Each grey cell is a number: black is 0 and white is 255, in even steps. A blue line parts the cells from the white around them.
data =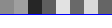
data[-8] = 139
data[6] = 218
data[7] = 101
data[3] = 94

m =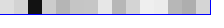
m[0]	222
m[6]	198
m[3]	204
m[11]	236
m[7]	231

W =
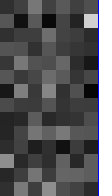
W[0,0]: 48
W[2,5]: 61
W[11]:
[142, 41, 63, 46, 97, 40, 93]
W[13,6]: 43
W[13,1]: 122
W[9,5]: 87
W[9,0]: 37
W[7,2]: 59
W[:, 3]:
[65, 9, 110, 86, 78, 108, 134, 84, 41, 97, 48, 46, 61, 142]
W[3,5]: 54
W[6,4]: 49
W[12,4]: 101
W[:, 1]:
[64, 17, 62, 81, 120, 58, 127, 60, 40, 68, 66, 41, 62, 122]
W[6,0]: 23
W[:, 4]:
[89, 68, 67, 62, 103, 90, 49, 52, 49, 121, 17, 97, 101, 78]
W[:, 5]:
[64, 35, 61, 54, 44, 53, 80, 61, 52, 87, 60, 40, 100, 66]
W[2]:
[48, 62, 62, 110, 67, 61, 43]
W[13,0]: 48
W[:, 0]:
[48, 86, 48, 84, 55, 86, 23, 75, 36, 37, 45, 142, 39, 48]
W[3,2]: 49

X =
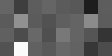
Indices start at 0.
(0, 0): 101
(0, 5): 88
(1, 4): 95
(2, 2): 104
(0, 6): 29
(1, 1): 145
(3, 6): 55

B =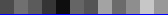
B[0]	76
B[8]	107
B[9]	142

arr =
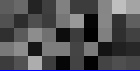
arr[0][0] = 93
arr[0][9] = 164
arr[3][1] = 141
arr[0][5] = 60
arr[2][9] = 65
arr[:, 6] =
[60, 5, 1, 123, 2]
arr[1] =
[81, 45, 79, 60, 119, 153, 5, 135, 50, 95]
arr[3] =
[121, 141, 22, 125, 125, 68, 123, 19, 33, 39]
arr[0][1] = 105
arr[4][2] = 173
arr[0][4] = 129
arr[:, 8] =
[191, 50, 47, 33, 79]

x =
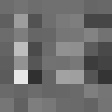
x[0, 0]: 109
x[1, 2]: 82
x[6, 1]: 102
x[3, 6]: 92
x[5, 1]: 231
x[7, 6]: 100
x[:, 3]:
[112, 111, 103, 108, 114, 102, 102, 120]
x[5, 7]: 52
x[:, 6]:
[102, 70, 131, 92, 60, 85, 127, 100]
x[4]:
[94, 146, 86, 114, 113, 120, 60, 67]
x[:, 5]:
[112, 126, 119, 143, 120, 159, 106, 106]
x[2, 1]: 126
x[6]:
[106, 102, 108, 102, 103, 106, 127, 117]
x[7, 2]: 126

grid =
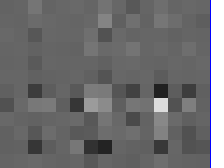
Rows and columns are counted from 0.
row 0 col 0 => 99
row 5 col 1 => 102
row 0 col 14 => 102
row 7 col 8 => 95
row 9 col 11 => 130
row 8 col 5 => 106
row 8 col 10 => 99
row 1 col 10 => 99
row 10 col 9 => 98
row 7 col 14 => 98
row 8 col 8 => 104
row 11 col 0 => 100
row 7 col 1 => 105
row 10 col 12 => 102
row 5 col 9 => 101
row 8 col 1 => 100
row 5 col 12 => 102
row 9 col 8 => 106
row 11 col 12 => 101
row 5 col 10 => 103
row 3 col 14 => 101
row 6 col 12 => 93
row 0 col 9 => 88
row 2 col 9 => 100
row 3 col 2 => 98
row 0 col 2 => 117
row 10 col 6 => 50
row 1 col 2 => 107
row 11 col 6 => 88
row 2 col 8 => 105
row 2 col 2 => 87
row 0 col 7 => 115
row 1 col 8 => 96
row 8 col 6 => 88
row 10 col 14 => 85
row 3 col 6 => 117

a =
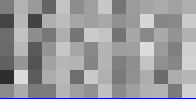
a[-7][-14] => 125
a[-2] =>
[46, 219, 92, 172, 186, 110, 201, 176, 122, 145, 173, 107, 173, 182]
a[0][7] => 199
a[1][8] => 144
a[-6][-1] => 203
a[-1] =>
[138, 171, 122, 123, 181, 159, 145, 192, 139, 159, 177, 179, 122, 208]
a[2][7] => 195
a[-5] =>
[108, 194, 141, 120, 175, 118, 202, 195, 116, 167, 137, 169, 148, 177]
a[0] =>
[125, 178, 154, 101, 195, 141, 159, 199, 117, 155, 165, 171, 161, 174]
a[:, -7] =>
[199, 168, 195, 180, 180, 176, 192]
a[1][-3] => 134
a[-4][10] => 220
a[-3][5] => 180
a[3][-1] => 207
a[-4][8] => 157
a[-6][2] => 67
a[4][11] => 144
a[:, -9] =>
[141, 166, 118, 166, 180, 110, 159]

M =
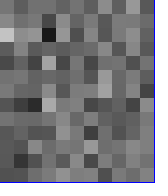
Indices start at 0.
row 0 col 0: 118
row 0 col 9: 152
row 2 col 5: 79
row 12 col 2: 110
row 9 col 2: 83
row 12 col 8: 122
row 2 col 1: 141
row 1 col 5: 100
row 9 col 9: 100
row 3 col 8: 86
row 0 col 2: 113
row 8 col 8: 89
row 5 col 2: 98
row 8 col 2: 105
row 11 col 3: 114
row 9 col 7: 111
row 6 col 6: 126
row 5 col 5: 111
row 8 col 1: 106
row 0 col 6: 94
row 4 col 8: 115
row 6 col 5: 124
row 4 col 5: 118
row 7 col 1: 62
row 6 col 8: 103
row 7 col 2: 43
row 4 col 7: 112
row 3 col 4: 92
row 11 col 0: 88
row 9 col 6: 63
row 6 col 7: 161
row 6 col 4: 87
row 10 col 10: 127
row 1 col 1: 112
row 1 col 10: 107
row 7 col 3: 169
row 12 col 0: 81
